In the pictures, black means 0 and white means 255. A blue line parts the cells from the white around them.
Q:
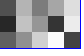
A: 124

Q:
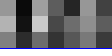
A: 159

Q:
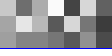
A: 172

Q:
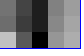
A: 30

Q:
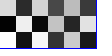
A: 211

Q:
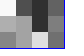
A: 48
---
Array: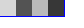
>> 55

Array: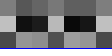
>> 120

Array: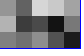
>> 201

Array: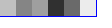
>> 48

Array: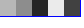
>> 235

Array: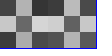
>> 60

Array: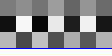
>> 156

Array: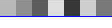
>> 221

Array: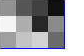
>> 16

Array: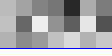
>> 117
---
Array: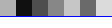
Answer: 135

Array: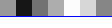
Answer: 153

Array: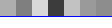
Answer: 154

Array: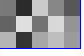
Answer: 148

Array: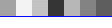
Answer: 163

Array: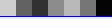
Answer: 118

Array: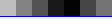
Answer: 83

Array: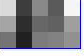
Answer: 124

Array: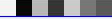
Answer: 119
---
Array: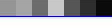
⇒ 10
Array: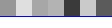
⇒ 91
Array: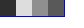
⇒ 89
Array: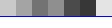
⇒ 228
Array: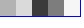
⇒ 246
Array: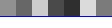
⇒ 123
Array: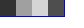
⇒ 78
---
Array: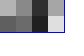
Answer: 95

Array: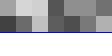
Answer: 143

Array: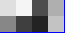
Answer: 135

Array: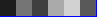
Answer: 210

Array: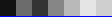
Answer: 185

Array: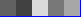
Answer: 167

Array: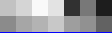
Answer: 49
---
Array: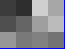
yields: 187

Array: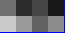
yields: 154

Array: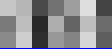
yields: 214

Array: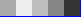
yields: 190

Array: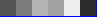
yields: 180

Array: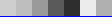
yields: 205

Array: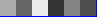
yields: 172

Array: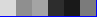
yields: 164
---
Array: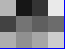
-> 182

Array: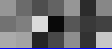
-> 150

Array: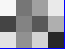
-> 247

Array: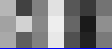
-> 182

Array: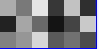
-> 172

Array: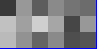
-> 57

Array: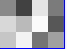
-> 137
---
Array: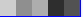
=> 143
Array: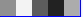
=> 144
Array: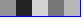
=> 148
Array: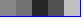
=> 114
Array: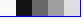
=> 159
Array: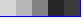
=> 130
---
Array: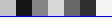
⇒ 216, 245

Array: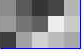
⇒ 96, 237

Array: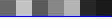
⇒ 134, 195

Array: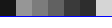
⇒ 97, 213

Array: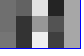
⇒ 151, 239

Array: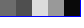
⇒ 220, 220

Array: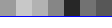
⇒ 134, 200
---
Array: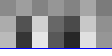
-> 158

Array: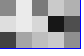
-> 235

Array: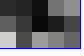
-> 36

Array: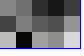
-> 112

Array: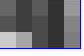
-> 62

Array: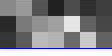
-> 153

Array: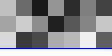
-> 107

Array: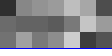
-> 135
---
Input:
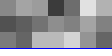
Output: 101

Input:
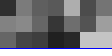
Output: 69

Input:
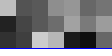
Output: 63

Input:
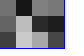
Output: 202

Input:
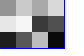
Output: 88

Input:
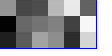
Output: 91
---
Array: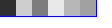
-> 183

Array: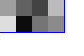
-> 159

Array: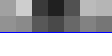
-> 181

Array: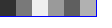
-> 154

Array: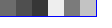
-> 123

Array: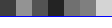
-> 127

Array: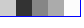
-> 171

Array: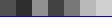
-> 144
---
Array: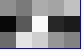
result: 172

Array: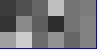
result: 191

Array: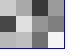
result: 169

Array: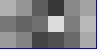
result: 55

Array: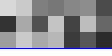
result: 135

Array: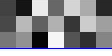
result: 212
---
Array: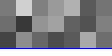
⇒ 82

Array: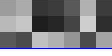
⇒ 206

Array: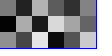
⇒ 165

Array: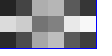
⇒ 233

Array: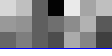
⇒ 178

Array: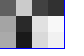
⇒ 225

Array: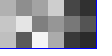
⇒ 120
